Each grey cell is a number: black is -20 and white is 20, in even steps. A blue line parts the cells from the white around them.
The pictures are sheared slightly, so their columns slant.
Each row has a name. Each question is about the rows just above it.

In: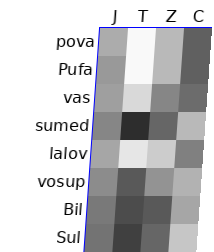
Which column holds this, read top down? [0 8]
C
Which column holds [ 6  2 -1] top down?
J
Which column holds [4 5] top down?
J
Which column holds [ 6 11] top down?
C
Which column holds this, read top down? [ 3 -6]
Z
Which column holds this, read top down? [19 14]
T

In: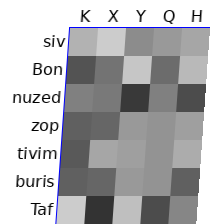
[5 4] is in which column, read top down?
Y
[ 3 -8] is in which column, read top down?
Q

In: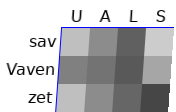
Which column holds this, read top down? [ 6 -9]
S
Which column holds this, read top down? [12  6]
S

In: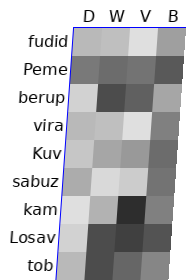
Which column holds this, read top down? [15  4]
V
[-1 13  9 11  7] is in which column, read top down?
D

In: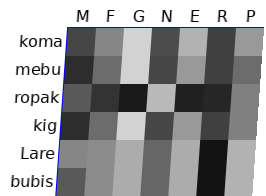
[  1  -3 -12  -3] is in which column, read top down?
F
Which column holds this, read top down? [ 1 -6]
M

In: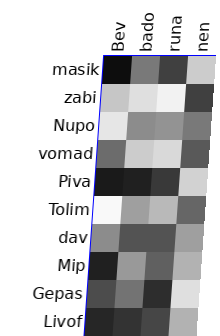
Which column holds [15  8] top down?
nen
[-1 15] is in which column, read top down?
bado
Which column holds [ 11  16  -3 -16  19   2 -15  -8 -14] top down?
Bev
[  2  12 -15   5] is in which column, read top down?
bado
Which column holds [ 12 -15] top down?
bado
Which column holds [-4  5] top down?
nen

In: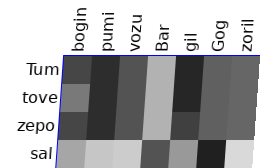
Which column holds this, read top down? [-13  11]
pumi
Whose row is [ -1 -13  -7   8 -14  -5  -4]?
tove
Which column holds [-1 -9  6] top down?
bogin
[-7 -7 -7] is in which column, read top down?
vozu
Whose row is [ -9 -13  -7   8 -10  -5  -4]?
zepo

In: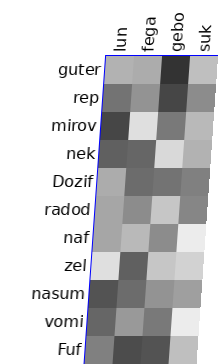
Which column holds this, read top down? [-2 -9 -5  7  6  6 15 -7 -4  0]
lun
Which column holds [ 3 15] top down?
fega

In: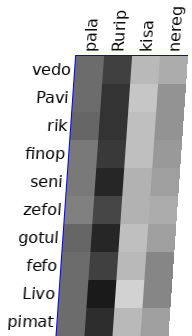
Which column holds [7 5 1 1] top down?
nereg
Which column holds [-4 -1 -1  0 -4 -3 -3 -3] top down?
pala
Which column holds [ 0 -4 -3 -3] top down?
pala
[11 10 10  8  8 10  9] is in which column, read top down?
kisa
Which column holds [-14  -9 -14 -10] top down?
Rurip

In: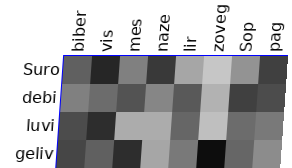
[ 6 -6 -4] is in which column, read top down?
lir
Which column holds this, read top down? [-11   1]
naze
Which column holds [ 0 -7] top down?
mes
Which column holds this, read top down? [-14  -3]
vis

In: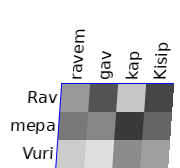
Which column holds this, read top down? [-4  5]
Kisip
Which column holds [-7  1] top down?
gav
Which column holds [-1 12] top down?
ravem
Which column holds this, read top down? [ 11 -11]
kap

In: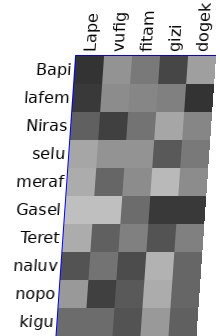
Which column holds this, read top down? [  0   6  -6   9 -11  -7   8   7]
gizi
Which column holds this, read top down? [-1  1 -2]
fitam
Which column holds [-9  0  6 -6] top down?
gizi
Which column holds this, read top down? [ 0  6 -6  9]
gizi
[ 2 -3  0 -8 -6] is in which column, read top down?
fitam

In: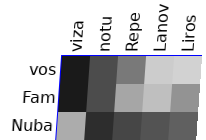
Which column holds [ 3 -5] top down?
Liros
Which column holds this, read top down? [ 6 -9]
Repe
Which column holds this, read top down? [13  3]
Liros
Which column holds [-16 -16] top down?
viza

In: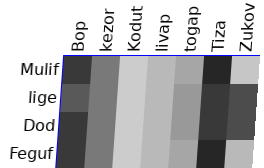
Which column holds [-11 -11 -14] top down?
Tiza
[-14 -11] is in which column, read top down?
Tiza
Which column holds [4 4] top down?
togap
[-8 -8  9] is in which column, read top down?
Zukov

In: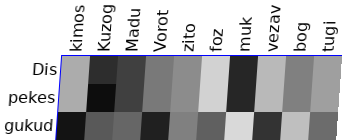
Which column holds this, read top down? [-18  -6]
Kuzog
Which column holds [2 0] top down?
zito
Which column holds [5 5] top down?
tugi
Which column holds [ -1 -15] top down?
Vorot
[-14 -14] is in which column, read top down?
muk
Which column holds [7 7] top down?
kimos

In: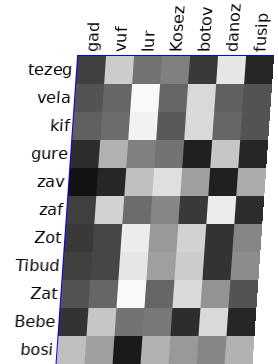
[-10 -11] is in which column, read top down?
gad
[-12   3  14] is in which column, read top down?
danoz
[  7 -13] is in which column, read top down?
fusip
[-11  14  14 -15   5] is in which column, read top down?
botov
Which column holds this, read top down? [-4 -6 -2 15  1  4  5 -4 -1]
Kosez
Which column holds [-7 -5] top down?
gad

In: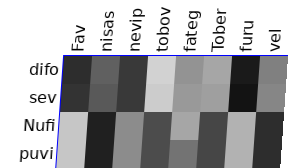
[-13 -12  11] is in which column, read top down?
Fav
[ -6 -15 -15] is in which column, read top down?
nisas
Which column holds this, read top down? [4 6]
fateg

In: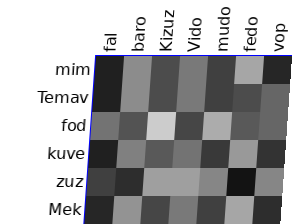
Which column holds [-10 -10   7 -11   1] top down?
mudo
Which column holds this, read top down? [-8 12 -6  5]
Kizuz
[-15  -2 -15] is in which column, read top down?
fal
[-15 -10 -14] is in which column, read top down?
fal
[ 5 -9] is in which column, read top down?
Kizuz

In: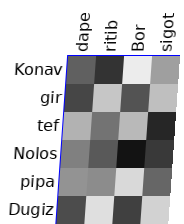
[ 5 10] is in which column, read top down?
sigot
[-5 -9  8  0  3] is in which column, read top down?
dape
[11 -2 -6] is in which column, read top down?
ritib
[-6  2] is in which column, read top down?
ritib
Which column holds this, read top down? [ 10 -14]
sigot
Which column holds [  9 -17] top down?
Bor
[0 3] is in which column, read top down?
dape

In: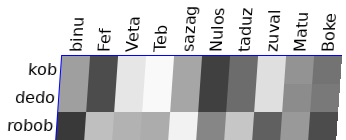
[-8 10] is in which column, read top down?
Fef
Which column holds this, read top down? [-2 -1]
Boke
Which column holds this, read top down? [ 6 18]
sazag
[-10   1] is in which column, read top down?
Nulos
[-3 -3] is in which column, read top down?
taduz
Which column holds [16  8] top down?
Veta

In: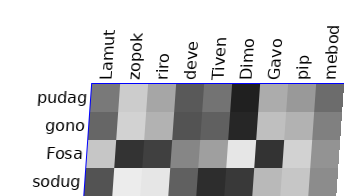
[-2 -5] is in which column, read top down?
Tiven
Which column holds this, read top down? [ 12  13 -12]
zopok
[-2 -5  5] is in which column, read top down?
Tiven

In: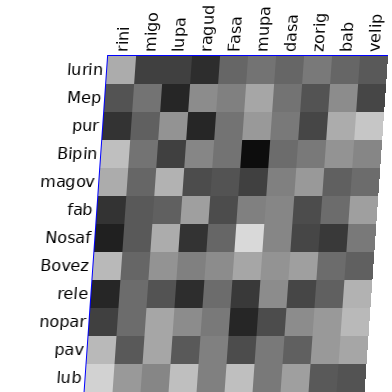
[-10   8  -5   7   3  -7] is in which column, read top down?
lupa
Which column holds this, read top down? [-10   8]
lupa

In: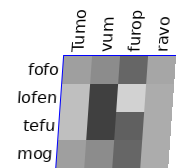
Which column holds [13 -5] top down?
furop
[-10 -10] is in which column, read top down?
vum
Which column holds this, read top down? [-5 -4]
furop
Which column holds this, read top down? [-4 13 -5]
furop
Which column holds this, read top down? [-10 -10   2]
vum

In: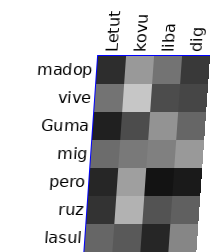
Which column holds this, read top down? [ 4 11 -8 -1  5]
kovu
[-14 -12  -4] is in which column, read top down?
Letut

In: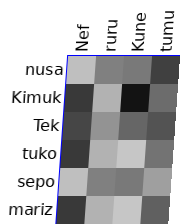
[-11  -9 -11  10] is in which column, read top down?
Nef
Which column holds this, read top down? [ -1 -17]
Kune
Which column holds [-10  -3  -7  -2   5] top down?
tumu
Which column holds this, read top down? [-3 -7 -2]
tumu

